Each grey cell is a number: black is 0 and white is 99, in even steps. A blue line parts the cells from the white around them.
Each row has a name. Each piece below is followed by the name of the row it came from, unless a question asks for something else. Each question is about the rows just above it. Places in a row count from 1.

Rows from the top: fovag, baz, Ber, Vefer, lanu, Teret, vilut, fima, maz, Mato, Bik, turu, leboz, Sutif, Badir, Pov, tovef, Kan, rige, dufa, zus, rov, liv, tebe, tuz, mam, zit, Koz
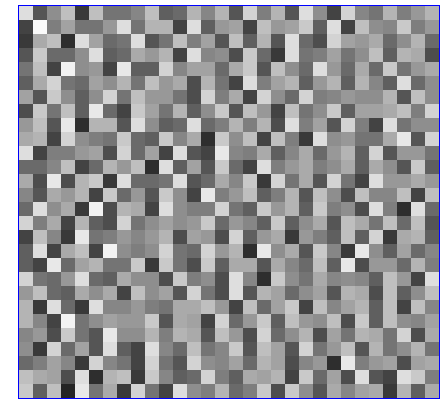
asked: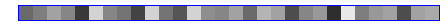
mam
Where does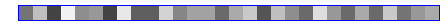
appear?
lanu
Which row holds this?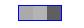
tovef
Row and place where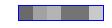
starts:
rige, 4
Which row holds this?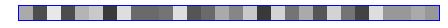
leboz
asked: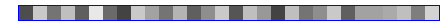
fima
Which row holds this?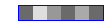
lanu

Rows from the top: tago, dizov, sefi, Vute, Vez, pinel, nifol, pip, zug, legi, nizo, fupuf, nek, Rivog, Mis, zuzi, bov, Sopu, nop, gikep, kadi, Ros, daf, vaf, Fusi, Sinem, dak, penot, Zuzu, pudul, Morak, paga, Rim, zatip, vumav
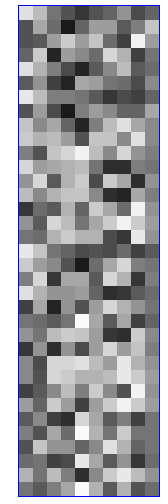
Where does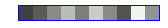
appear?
penot
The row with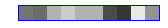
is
bov
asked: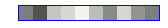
nizo
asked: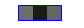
dizov

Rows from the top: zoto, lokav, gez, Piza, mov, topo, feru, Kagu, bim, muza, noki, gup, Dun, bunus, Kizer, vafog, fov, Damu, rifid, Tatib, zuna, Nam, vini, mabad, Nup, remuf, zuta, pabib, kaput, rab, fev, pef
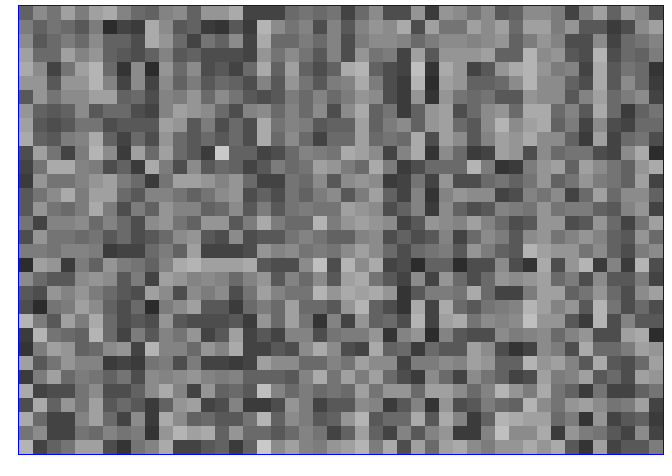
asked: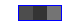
pef
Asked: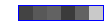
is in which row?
pef
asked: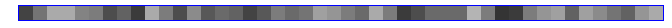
gup
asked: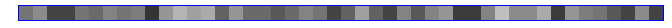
fev
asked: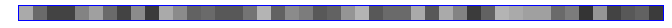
rab
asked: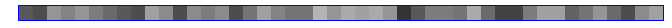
zuna

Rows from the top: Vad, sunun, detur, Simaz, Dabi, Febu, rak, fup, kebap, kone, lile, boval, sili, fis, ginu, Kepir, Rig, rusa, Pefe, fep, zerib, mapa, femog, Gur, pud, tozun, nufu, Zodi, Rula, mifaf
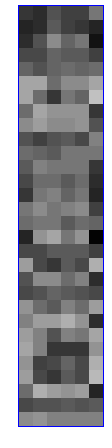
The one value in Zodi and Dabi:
[42]
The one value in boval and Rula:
[35]
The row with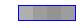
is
Zodi
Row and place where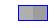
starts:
Zodi, 2
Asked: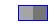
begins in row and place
Rig, 3

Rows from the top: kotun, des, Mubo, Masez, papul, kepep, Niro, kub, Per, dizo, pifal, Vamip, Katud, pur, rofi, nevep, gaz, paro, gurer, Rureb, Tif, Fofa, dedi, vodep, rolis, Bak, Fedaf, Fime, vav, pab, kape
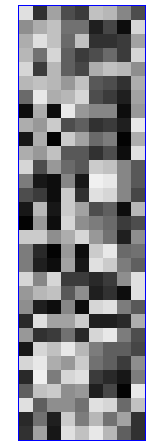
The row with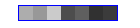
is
Per
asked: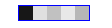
kape
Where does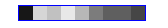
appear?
rolis

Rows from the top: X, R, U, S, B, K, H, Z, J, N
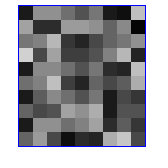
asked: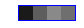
H
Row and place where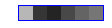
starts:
U, 3
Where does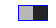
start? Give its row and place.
S, 8
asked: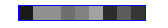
J
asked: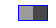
N
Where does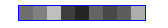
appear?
K
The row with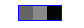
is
R

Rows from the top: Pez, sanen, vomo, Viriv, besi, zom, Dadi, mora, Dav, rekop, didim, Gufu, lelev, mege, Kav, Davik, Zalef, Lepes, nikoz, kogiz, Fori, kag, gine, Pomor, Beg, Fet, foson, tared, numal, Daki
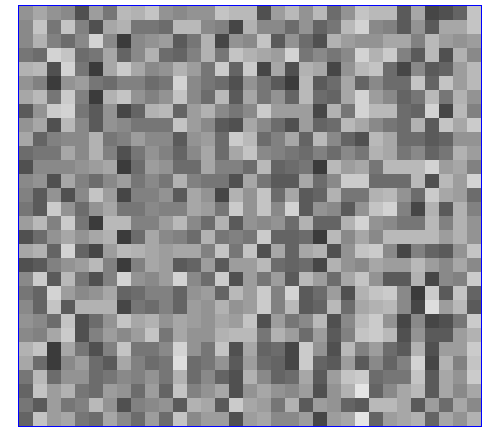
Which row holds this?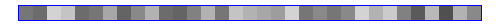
Viriv
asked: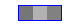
lelev
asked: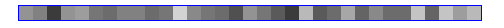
zom
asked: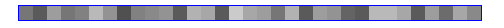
numal
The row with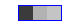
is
Dadi
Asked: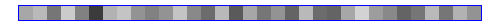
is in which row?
Dadi
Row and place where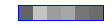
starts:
Daki, 1

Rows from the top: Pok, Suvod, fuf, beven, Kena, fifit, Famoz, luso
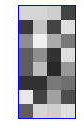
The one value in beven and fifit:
[19]
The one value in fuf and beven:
[55]
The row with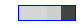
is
Pok

